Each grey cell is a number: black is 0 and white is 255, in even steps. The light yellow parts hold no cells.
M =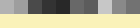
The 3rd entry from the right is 199
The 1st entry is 178
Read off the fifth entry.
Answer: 40

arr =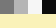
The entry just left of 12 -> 246
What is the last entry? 12
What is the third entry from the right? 181

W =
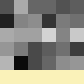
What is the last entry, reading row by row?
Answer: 150
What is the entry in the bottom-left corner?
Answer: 181
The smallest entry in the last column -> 61
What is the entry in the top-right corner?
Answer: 93
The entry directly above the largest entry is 52
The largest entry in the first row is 170
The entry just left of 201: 132
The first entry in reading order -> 82
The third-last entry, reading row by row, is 102

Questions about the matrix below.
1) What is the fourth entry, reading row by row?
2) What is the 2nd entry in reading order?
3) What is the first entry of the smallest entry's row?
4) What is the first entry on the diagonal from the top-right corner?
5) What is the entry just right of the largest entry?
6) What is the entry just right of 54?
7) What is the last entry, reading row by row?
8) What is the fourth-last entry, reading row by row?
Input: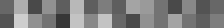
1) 145
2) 174
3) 83
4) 103
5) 145
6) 195
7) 125
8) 164

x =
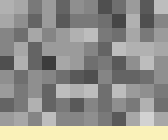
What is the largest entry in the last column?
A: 189
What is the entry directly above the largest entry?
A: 177
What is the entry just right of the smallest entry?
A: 167
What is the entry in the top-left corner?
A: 177
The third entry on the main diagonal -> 167
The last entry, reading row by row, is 167
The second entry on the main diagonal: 143
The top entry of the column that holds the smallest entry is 155
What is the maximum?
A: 210
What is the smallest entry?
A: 60
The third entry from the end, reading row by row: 167
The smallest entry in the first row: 79
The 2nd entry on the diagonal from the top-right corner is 79
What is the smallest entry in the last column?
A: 111
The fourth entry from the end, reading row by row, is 89
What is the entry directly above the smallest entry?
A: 155
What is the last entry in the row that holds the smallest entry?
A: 143
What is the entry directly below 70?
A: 111
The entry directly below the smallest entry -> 133
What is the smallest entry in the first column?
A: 79
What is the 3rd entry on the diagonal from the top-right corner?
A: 167
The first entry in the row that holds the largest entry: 155
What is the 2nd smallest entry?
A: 70
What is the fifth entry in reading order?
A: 100
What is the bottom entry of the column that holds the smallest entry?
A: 189

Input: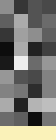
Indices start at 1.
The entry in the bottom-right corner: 118
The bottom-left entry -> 107
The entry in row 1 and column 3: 83
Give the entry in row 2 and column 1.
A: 95
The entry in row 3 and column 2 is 160
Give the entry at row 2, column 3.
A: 83
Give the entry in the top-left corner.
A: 142
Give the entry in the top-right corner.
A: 73
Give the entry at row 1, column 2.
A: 54
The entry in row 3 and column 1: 54
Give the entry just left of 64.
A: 34

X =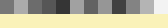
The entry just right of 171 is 108
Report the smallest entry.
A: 53
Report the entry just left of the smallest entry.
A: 86

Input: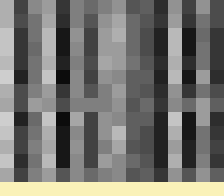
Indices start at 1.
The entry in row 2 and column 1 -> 175
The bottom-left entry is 166
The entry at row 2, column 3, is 115
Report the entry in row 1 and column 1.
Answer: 175
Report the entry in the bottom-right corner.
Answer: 95
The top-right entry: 76
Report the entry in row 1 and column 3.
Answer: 137
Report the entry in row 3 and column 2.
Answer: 54
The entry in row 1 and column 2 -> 66
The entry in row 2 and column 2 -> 76

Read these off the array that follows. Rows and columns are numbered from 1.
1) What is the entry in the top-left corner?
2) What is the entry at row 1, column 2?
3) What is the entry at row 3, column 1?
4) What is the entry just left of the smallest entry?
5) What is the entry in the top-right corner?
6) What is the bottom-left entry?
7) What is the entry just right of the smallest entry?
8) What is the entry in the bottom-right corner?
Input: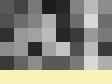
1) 89
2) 68
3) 48
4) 121
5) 140
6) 58
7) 39
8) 174

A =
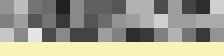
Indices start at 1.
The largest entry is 228
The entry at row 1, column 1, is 147
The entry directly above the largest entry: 85
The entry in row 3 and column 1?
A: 197
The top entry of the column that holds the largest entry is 116
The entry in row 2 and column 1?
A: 128
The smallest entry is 33
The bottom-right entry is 147
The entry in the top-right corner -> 207
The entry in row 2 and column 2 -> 158
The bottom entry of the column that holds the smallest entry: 137
